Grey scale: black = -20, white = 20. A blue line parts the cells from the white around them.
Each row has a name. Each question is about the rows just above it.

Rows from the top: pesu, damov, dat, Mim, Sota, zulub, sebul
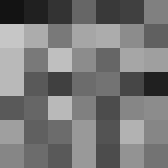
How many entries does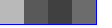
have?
4
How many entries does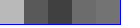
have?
5
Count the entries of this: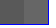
2
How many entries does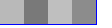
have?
4
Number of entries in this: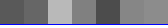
7

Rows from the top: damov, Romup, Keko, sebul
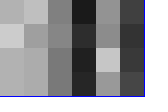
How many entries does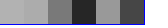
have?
6
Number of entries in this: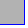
1
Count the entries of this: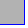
1
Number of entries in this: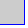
1
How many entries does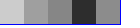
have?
5

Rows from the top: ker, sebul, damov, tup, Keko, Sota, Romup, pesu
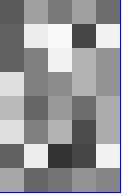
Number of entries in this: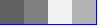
4
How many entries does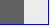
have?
2
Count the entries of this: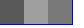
3
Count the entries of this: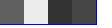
4
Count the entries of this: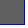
1
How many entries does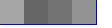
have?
4

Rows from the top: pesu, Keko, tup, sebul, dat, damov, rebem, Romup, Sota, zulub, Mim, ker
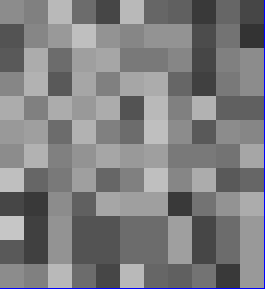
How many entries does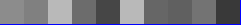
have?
10
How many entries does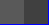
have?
2
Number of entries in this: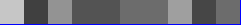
10
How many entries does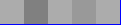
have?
5
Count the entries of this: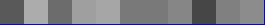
11

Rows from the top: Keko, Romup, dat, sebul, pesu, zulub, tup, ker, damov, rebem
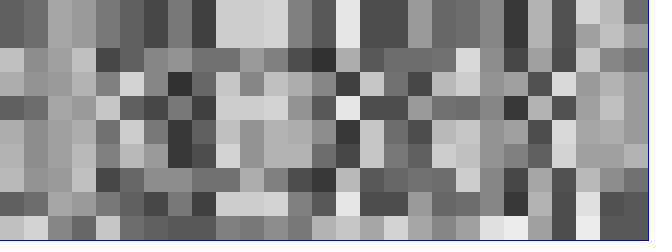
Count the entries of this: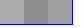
3
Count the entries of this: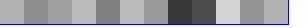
12

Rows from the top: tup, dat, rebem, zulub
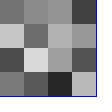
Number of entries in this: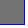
1
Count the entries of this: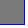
1
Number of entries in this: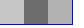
3

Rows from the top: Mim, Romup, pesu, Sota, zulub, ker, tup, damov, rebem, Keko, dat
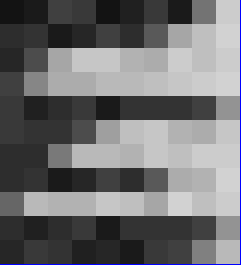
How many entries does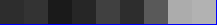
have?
9
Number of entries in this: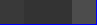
4

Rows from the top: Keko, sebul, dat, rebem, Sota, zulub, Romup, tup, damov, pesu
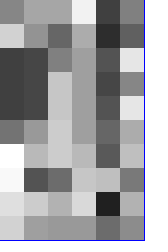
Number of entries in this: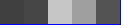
5
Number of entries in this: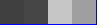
4
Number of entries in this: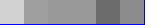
6
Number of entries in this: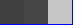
3

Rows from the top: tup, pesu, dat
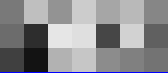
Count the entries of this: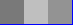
3
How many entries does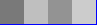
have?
4
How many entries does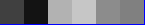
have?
6
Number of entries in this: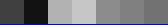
7

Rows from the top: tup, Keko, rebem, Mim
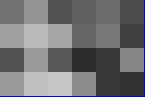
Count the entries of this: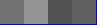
4
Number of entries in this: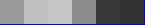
6
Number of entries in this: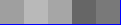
5
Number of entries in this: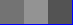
3
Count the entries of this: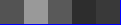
5
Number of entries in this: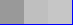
3
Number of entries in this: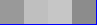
4

